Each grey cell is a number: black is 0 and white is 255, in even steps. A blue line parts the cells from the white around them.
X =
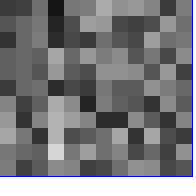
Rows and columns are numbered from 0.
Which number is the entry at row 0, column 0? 58
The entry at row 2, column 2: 125
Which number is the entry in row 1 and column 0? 85
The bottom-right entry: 85
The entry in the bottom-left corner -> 125
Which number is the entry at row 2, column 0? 51
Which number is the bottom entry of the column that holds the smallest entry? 139
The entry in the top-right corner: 125
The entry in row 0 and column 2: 112
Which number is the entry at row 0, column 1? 65
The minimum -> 22
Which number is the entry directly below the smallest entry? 37

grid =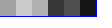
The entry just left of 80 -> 55
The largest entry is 203

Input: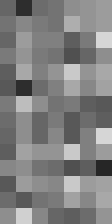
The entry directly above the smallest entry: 156
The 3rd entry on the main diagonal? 128
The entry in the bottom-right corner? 148
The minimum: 38
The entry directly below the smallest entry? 162
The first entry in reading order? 102
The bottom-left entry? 142
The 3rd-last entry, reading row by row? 94
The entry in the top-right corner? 156
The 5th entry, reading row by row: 142
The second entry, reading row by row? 45
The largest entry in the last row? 208
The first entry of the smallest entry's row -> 135
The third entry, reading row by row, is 108
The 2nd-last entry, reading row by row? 108
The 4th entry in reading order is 115
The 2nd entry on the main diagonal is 135

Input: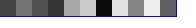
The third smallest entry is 67
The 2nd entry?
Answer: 115
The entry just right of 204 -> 11
